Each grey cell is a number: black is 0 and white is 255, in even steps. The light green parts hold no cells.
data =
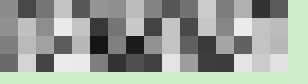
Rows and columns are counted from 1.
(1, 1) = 140
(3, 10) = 196
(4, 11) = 157
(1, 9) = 132
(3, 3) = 162
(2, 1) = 144
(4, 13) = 60
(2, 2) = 192
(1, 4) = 196
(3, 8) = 29
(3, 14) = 97
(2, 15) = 195
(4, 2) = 211
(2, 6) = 56
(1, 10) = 87
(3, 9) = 146

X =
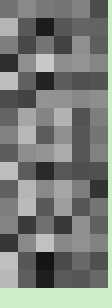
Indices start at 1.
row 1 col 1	115
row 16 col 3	30
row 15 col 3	21
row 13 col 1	131
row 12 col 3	88
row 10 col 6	80
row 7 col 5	82
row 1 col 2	137
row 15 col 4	74
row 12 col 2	186
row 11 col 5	126
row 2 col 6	99
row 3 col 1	127
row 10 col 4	88
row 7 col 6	126
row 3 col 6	94
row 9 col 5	86
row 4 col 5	147
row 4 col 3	200
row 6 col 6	142
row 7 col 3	132
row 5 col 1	190
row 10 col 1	189
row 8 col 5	87
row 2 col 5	100
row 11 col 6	51
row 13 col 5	144
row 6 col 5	136
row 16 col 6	104
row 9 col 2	141

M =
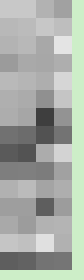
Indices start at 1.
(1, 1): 200
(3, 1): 179
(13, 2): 156
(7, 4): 147
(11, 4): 174
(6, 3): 144
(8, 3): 82
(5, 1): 185
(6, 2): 171
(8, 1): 113
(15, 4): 117
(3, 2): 184
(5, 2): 181
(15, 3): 115
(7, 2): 166
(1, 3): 178
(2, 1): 184

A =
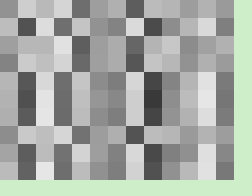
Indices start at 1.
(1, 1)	146
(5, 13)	122
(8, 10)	182
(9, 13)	135
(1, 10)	181
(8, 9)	188
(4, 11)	146
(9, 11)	144
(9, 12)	223
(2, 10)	141
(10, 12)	225
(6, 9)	57
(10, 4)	110
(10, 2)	98
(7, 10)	147
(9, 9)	73
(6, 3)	227
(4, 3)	191
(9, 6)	158
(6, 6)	150
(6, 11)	188
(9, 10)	128
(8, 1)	141
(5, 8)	214
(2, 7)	131
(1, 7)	176
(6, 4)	108
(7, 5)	188
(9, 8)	216
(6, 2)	80
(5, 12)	225
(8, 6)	157
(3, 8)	102
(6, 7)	136

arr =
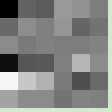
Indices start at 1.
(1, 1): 0
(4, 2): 86
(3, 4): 125
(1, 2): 99
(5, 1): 244
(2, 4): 149
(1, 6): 126
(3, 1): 138
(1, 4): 153

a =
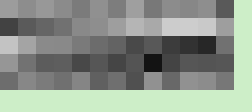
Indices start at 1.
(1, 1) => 156
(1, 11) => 135
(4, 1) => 150
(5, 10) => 104
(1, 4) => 139
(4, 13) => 86
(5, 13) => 119
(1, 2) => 141
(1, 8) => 159
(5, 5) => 133
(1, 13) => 89
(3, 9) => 88
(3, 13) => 113
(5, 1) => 109
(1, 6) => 144
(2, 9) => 169
